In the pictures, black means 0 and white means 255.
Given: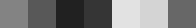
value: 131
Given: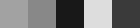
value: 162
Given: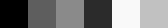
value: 0
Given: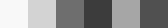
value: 248
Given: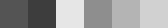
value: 84
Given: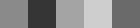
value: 138
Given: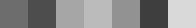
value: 109
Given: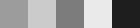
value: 156
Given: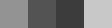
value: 147
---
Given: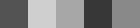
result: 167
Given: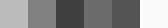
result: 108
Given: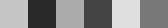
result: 67
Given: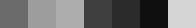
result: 42
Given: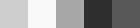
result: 167
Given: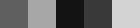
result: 19
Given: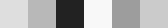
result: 248
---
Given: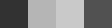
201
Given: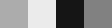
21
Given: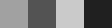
202
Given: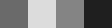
132
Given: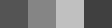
192
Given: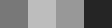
152
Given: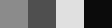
224
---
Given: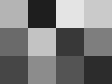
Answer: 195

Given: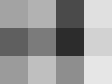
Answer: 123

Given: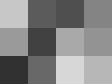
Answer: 65

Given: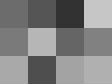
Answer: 182

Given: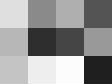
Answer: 46

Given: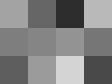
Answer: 133

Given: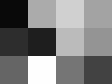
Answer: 30

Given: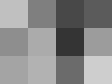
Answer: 171

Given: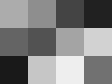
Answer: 82
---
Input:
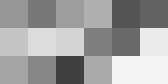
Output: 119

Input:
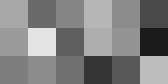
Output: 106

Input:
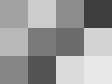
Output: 204

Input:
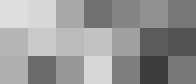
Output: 216

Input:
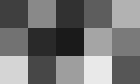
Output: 137

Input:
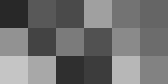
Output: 88

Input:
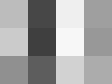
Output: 71
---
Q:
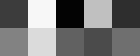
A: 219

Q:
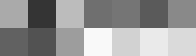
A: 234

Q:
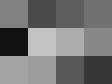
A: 173

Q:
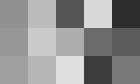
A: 216

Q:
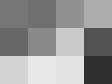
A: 226

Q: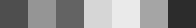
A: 214

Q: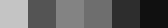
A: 131
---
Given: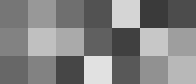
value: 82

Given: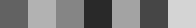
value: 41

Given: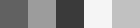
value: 245

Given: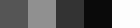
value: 10

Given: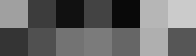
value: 67

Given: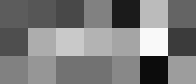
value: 129
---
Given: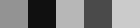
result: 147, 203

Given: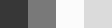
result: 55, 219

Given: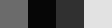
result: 107, 226

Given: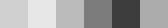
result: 208, 172

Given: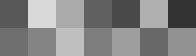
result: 88, 145

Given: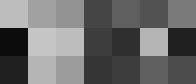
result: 189, 75
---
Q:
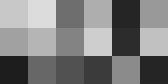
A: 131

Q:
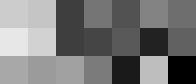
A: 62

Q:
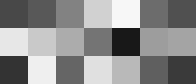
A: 172

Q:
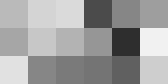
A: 179

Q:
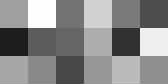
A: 101

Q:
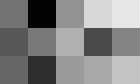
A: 176

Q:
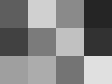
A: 193

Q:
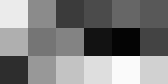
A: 131

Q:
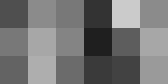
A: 132
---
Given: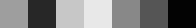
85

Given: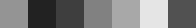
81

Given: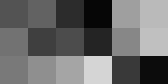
36

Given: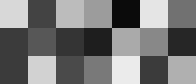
38

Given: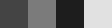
123

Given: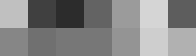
93

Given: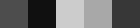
77

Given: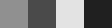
144

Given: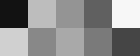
96

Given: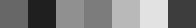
103
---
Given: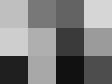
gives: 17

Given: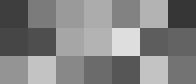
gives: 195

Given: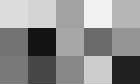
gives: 204

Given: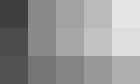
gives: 153

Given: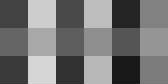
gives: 24

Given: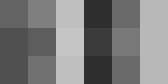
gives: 106

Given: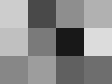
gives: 96

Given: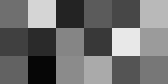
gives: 84
